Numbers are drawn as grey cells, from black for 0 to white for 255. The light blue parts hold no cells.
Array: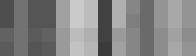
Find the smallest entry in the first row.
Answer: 65
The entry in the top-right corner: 148
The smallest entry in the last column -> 140
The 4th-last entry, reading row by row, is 106
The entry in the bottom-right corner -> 148
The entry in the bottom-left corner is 91
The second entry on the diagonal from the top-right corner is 168
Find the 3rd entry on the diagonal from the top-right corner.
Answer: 140
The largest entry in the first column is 98
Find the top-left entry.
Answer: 78
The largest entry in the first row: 202
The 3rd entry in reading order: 85
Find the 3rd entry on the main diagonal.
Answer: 91
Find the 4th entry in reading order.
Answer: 85

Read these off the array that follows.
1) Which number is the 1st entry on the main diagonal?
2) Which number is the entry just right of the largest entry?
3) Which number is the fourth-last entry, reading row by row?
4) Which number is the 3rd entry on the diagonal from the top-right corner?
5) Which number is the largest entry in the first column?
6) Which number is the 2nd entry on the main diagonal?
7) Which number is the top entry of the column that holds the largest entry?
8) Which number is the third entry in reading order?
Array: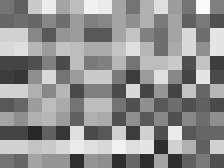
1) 116
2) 128
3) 46
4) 217
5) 217
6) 110
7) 249
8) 202

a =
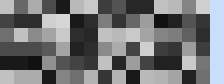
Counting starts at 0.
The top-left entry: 193
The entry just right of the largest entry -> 25
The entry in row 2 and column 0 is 111
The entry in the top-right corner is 207
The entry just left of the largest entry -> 207
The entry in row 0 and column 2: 171
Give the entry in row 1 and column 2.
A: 45
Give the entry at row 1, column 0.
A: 67
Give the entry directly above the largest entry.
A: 25
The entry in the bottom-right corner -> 111
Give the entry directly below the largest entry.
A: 201
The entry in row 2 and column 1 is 193
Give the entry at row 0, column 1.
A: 103
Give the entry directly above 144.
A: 89

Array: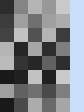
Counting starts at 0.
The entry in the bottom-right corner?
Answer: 166
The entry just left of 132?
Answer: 45
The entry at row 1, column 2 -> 112
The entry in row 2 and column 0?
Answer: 66
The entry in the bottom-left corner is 25
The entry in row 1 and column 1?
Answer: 159
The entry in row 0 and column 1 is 132
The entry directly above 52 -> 38

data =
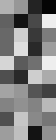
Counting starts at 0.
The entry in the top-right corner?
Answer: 4
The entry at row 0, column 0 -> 178
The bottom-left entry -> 157
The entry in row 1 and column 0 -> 97
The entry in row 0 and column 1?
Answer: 151
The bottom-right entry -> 145
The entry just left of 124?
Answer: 57
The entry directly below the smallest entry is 238
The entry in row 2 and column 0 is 104

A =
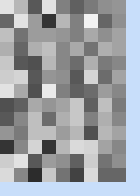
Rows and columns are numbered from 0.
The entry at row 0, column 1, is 183
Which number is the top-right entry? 149
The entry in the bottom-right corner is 102
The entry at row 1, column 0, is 102
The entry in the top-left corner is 226
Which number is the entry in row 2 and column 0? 191
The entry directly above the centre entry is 143
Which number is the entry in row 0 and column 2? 88
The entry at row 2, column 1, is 115
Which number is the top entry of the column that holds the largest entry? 122
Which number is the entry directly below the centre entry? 163
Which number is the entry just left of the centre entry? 234
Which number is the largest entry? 242
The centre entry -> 128
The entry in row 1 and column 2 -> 156
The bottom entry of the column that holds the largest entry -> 218
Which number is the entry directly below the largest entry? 169
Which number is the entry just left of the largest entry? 128
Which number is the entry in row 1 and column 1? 226
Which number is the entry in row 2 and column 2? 156

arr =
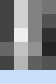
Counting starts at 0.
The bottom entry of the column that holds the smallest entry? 83
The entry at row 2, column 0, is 67
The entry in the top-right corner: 117
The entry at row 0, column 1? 209
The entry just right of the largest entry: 129
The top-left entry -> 67

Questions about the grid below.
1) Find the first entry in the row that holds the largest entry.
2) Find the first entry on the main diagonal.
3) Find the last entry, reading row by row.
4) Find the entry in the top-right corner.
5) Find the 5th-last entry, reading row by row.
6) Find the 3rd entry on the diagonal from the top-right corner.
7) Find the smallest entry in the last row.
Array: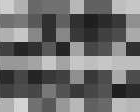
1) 176
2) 205
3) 183
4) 198
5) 183
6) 65
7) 89

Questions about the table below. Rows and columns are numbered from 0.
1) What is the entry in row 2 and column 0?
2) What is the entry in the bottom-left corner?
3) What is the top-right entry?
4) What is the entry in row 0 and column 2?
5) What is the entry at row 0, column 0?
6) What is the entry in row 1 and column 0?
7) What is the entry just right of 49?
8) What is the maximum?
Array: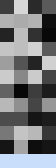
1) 35
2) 21
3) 90
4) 42
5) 61
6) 178
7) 8
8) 215

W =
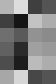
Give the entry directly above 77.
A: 97
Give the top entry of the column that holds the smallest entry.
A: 221
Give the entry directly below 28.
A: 214
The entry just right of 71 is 84
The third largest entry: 195
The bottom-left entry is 167
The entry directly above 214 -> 28
